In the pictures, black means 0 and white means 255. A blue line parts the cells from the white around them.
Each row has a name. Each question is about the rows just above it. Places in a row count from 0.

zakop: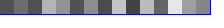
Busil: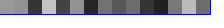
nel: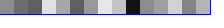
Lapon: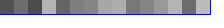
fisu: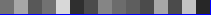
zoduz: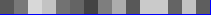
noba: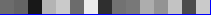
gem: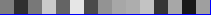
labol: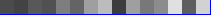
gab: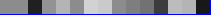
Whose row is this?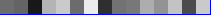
noba
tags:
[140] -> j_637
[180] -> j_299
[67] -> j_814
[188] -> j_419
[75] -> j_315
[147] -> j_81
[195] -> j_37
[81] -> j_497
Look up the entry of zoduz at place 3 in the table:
j_37
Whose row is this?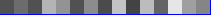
zakop
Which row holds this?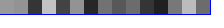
Busil
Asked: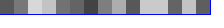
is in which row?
zoduz
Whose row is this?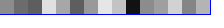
nel
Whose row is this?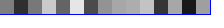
gem

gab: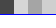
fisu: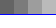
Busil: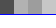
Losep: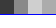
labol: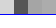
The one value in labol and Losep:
[172]
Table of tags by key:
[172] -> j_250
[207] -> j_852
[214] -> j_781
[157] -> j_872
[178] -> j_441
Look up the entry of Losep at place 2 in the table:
j_852
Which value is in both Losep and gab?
[207]

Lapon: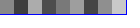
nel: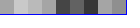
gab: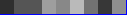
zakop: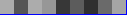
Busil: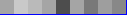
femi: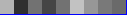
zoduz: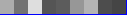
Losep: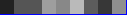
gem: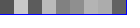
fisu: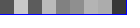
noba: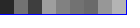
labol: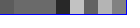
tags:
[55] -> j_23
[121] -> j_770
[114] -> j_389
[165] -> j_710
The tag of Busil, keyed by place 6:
j_770
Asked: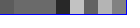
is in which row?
labol
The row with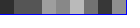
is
gab
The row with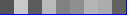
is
gem
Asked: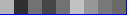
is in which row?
femi
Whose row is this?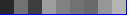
noba

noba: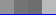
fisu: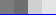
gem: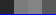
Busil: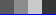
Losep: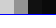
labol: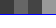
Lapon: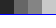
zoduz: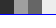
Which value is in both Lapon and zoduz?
[102]
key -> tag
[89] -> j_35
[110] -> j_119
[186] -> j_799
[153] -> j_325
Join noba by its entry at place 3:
j_799
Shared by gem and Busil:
[89]
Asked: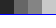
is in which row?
Lapon
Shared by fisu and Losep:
[208]
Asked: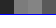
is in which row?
gem
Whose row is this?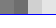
fisu

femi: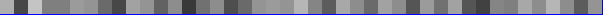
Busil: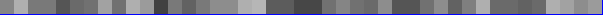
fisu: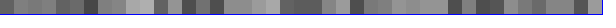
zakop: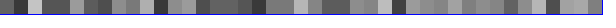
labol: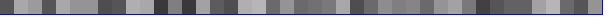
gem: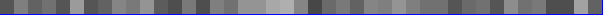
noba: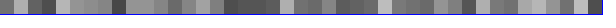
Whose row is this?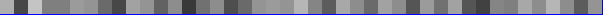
femi
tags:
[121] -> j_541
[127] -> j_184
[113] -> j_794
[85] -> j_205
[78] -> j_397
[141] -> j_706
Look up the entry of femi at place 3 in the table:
j_184
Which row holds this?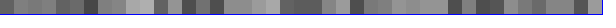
fisu
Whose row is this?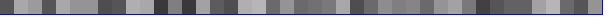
labol

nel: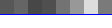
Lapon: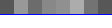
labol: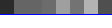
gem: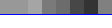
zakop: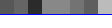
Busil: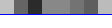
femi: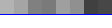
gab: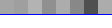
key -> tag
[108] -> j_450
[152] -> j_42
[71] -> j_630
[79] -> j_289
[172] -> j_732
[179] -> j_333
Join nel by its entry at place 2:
j_630
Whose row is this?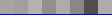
gab
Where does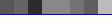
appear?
zakop
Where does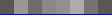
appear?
Lapon
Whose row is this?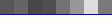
nel

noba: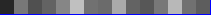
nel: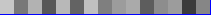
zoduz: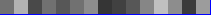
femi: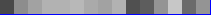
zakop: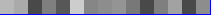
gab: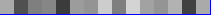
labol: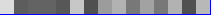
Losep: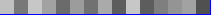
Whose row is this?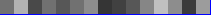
zoduz
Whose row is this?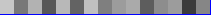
nel

